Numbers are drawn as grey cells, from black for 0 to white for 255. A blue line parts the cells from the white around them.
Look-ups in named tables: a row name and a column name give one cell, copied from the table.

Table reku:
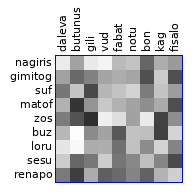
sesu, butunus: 103
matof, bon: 142
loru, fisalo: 132
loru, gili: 172
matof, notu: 163
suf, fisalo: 157
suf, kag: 196
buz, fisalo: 212
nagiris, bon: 102
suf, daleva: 119

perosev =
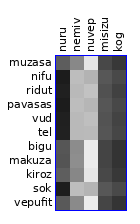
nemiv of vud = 185
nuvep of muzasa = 229
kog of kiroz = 56
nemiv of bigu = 140
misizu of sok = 87
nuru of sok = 29
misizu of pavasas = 86
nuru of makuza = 84
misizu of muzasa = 72
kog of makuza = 51
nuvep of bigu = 235
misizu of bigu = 68
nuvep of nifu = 179
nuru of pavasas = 28
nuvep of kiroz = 230
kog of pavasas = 72
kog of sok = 73
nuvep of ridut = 194
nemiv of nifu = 189

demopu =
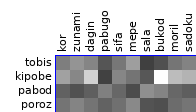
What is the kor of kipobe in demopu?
161
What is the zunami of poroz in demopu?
132
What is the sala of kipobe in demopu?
87
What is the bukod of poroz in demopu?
79
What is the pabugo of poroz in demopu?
98
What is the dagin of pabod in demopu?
95
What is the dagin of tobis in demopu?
133
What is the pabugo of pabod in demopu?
128
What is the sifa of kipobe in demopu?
134
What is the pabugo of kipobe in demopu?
65
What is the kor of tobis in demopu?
126
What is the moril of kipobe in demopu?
188
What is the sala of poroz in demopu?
83
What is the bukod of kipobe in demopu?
254
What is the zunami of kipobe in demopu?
135
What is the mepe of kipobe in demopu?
116
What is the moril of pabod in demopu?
103
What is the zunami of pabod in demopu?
81
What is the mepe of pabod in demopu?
76
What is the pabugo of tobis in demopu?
85

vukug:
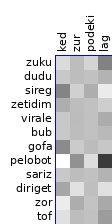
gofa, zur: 203
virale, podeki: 193
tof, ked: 224
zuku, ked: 219
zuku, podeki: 212
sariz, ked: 200
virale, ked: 200
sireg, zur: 208
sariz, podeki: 193
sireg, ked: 132
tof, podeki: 193
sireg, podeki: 174
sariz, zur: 189
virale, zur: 188
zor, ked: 236
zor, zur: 173
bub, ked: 200
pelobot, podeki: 221
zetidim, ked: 174

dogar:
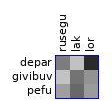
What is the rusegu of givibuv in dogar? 194
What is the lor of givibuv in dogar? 147
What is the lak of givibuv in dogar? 115
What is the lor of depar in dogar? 42
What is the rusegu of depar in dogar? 124
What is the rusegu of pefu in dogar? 159
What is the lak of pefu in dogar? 104
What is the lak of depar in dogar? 193
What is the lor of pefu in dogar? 155

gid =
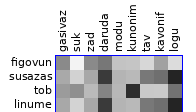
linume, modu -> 180
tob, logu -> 114
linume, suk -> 211
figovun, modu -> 195
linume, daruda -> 58
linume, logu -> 36
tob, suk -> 143
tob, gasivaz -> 155
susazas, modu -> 180
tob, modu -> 183

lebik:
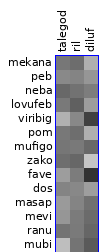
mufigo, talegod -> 118
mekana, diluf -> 175
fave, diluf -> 50
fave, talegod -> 157
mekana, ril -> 109
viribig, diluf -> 64
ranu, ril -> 122
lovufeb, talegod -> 121

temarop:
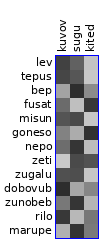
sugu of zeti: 74
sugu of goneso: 172
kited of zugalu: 198
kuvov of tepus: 70
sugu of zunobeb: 53
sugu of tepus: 86
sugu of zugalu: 78
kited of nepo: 189
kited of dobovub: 134
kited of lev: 195
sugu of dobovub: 167
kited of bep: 139
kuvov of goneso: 130
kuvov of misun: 84
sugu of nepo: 53
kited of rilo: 119
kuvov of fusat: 107
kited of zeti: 82
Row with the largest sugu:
fusat

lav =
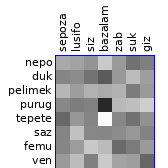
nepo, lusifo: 162
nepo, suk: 113
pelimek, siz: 177
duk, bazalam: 90
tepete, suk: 113
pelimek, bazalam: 171
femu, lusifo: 156
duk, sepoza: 133
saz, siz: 135
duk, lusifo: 140
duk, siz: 115
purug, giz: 206
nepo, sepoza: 169
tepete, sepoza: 104
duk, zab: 152
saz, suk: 152
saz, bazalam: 134
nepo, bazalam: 201
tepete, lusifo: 151
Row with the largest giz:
purug

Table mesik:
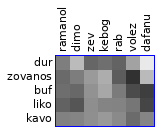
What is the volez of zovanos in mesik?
49
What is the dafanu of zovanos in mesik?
186
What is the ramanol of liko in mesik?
98
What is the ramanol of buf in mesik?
110
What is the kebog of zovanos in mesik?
173
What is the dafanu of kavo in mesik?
133
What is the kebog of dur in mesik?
111
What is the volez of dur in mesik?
162
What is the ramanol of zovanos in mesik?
106

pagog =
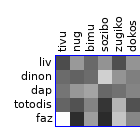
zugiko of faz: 197
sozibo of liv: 147
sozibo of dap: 104
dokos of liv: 148
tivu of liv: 76
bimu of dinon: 108
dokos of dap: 132
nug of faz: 45
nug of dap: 151
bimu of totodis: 131
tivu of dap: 117
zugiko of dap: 113
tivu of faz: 253
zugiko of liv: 79
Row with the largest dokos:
liv

